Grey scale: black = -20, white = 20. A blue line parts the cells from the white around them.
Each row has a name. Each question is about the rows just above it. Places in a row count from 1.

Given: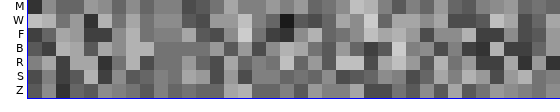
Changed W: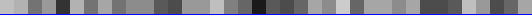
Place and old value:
35, [6]
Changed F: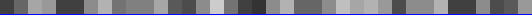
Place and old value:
23, [-2]
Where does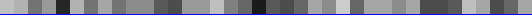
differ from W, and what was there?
5, [-12]
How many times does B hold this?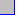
0
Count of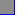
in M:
5
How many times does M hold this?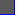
3
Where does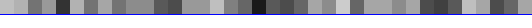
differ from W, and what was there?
32, [-8]

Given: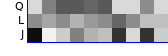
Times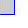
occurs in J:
2
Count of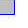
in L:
2
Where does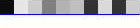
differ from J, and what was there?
2, [18]
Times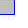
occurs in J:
1
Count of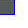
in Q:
3
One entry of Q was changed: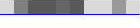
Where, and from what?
9, [2]
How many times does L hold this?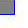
0

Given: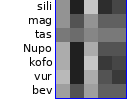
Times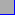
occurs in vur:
1
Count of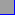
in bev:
2
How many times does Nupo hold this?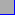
2
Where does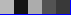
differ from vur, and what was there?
2, [-15]

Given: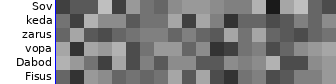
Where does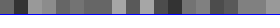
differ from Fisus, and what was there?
8, [-2]
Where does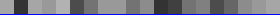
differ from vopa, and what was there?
10, [-4]
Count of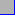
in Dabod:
2
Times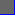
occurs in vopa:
2
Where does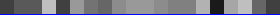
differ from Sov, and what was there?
20, [-8]
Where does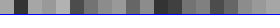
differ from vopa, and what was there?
8, [4]

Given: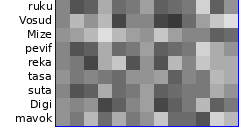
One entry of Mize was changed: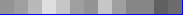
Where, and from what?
5, [9]
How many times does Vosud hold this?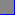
3
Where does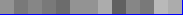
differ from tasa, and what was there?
8, [5]

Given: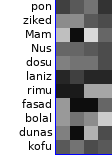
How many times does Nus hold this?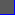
1
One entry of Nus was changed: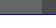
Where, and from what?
3, [-6]
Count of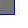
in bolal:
1
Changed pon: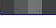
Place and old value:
4, [-12]
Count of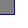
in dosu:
1
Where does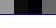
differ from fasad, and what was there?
3, [-18]
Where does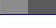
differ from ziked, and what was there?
4, [-8]

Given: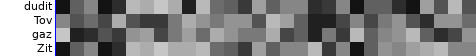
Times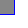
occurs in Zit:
7
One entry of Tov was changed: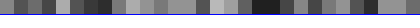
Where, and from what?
8, [-11]
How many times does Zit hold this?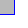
4

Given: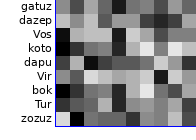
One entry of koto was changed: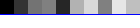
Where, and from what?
7, [16]
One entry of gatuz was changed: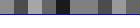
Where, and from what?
6, [-2]

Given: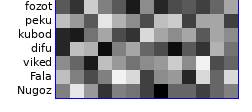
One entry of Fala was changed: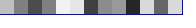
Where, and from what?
6, [14]
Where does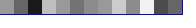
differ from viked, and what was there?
1, [2]
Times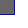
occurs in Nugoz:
3
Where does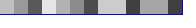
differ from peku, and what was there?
8, [10]
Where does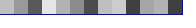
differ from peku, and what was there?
12, [6]
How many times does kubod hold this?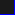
1
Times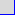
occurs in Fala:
3

